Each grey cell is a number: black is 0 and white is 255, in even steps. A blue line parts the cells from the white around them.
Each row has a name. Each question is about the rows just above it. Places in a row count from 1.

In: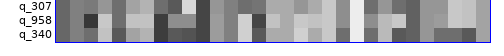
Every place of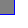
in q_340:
2 13
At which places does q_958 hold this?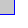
4 18 20 25 29
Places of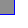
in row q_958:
9 10 21 23
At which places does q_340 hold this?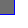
3 21 23 28 29
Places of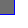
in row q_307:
5 8 14 23 25
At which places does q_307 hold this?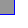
4 12 18 24 27 28
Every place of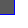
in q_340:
5 9 15 25 30

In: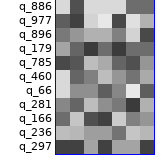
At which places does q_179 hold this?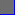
4 6 7
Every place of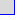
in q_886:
1 3 4 5
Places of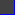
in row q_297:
1 2 4 7
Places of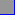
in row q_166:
7
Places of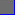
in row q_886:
6 7

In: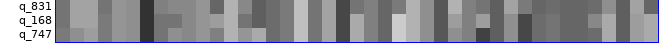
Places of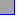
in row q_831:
2 3 20 33 42
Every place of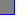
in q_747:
12 23 30
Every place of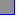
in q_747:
2 6 9 27 29 33
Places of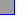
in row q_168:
12 29 31 42
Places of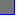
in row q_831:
1 4 19 22 31
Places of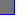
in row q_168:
1 8 9 14 19 36

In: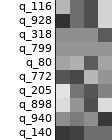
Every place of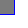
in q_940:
2
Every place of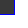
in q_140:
1
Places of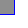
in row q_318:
1 2 3
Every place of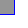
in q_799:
1 2 3 4
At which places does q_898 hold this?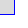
1 4
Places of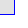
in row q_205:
1

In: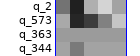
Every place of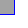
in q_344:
1 3 4 5
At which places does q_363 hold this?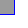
1 2 3 4 5
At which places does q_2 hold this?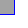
5
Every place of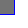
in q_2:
1
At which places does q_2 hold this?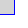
4
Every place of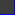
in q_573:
3
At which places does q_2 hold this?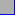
3

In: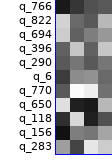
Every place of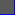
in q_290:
1 3
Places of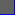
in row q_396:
1 3

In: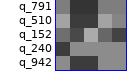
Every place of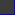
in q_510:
2 3
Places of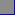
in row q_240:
2 3 4 5
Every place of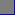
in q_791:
1 4 5
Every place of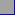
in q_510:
1 4
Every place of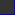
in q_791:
2 3
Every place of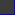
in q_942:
2 3

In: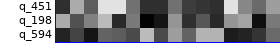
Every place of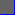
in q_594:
4 10
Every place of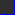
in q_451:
1 7 8 12

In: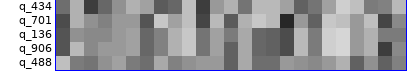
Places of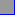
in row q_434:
12
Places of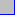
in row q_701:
10 21 23
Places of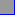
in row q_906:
4 5 22
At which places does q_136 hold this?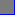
13 19 24 25
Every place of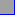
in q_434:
7 17 20
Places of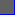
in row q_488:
13 22 24

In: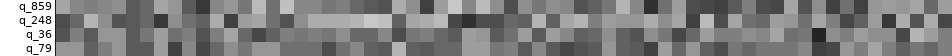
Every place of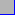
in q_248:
3 22 35 38
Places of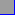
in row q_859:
28 45 60 64
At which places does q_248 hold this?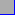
12 19 20 21 27 43 61 63
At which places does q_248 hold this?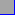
15 26 37 45 49 55
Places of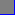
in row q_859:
3 21 50
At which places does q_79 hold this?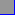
1 2 5 15 16 40 46 57
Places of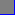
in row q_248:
39 56

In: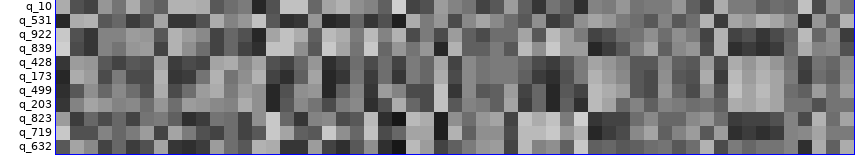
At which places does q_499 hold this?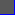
2 31 37 42
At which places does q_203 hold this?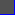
24 55
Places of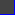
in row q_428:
5 11 17 21 25 29 54
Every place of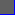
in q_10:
8 24 34 37 46 51

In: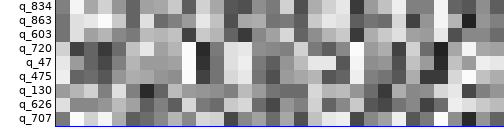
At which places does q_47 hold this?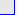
1 19 20 32
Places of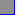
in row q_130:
12 27
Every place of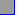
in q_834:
23
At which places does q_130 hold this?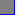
4 6 13 31
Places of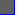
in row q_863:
18 22

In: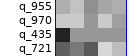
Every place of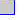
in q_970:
1 2 4
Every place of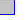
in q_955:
2
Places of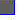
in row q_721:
1
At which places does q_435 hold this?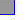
2 3 4 5
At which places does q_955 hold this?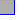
1 5
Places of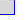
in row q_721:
4
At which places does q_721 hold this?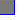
2

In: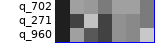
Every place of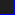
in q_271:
1
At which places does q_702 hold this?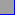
2 5 6
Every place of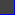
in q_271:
2 4
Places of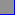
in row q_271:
5
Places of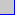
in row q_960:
7

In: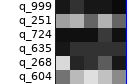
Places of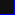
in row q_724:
1 2 3 5
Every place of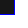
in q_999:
1 3 4
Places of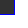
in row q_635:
2 3 4 5
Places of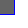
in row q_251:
3 5
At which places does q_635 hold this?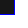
1
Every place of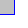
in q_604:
4
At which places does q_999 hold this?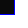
5

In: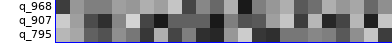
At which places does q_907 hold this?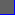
9 10 11
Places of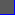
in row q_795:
21
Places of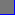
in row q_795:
6 17 18
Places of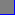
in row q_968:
3 4 15
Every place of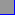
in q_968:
2 6 16 21
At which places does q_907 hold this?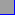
2 16

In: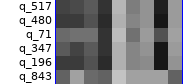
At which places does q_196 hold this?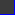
1 2
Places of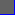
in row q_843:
1 4 9

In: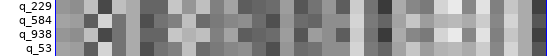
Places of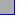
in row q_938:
6 25 34
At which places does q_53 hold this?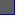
3
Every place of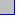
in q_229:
3 5 11

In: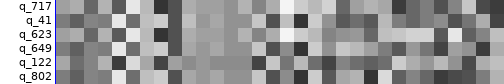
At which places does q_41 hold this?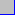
7 10 17
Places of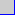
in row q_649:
8 19

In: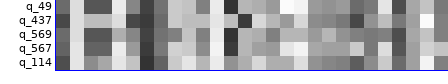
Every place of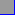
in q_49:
16 19 21
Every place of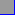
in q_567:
6 16
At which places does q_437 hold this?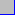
3 4 10 11 13 24
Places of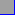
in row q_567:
15 20 21 26
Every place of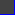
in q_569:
7
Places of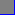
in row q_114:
21 28
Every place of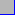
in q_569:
14 17 18 20

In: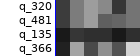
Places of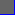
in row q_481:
5
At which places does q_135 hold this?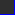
3 4 6

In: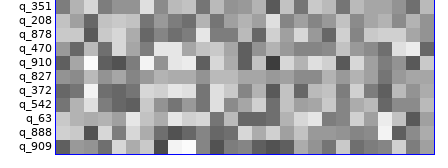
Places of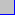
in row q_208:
1 4 6 21
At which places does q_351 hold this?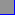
5 6 13 25
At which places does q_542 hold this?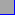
14 19

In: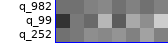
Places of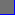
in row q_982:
1 2 5 7
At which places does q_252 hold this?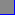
4

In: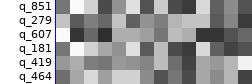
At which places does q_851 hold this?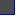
4 9
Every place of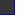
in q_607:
2 11 12

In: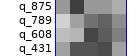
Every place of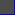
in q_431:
4
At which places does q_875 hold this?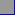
1 3 4
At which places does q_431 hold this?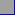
1 5
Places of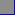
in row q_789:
5
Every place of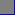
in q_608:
5
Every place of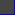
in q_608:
3
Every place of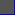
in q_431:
2 3

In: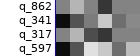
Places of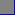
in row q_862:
1 3 5 6
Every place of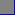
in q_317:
1 5 6

